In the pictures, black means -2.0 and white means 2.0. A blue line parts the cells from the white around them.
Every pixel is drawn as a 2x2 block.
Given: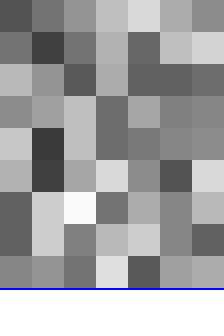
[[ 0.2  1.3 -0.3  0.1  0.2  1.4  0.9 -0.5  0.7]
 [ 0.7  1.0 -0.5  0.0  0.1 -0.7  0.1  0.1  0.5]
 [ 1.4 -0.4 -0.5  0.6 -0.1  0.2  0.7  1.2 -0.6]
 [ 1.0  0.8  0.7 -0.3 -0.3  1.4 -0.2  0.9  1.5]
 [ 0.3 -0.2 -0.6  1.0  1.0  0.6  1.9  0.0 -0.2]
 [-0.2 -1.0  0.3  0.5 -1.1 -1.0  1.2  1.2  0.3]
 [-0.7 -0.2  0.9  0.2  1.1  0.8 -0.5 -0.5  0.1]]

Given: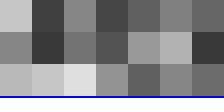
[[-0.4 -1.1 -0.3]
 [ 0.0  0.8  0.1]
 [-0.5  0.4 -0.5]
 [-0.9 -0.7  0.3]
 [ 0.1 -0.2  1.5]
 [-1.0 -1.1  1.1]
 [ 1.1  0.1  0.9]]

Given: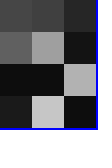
[[-1.4 -1.7  0.8 -1.8]
 [-1.0  0.5 -1.8  1.1]
 [-0.9 -0.5 -1.8 -1.6]]

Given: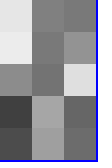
[[-0.1  0.3  1.5 -0.4 -0.3]
 [ 0.0 -0.1 -0.2  0.6  0.5]
 [ 1.6  1.7  0.2 -1.0 -0.8]]

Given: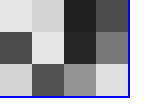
[[-0.8 -0.1  1.5]
 [-1.5 -1.4  0.3]
 [ 1.3  1.6 -0.7]
 [ 1.6 -0.8  1.3]]

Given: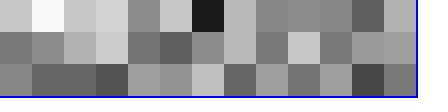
[[ 0.8  0.5 -0.1]
 [-0.5  0.4 -0.9]
 [ 0.1 -0.1  0.5]
 [ 0.2  1.1 -0.2]
 [ 0.1 -0.1  0.5]
 [ 0.9  0.9 -0.4]
 [-1.6  0.2  1.0]
 [ 1.1 -0.5  0.3]
 [ 0.2 -0.2  0.5]
 [ 1.3  1.2 -0.7]
 [ 1.1  0.8 -0.4]
 [ 1.9  0.2 -0.4]
 [ 1.1 -0.1  0.1]]
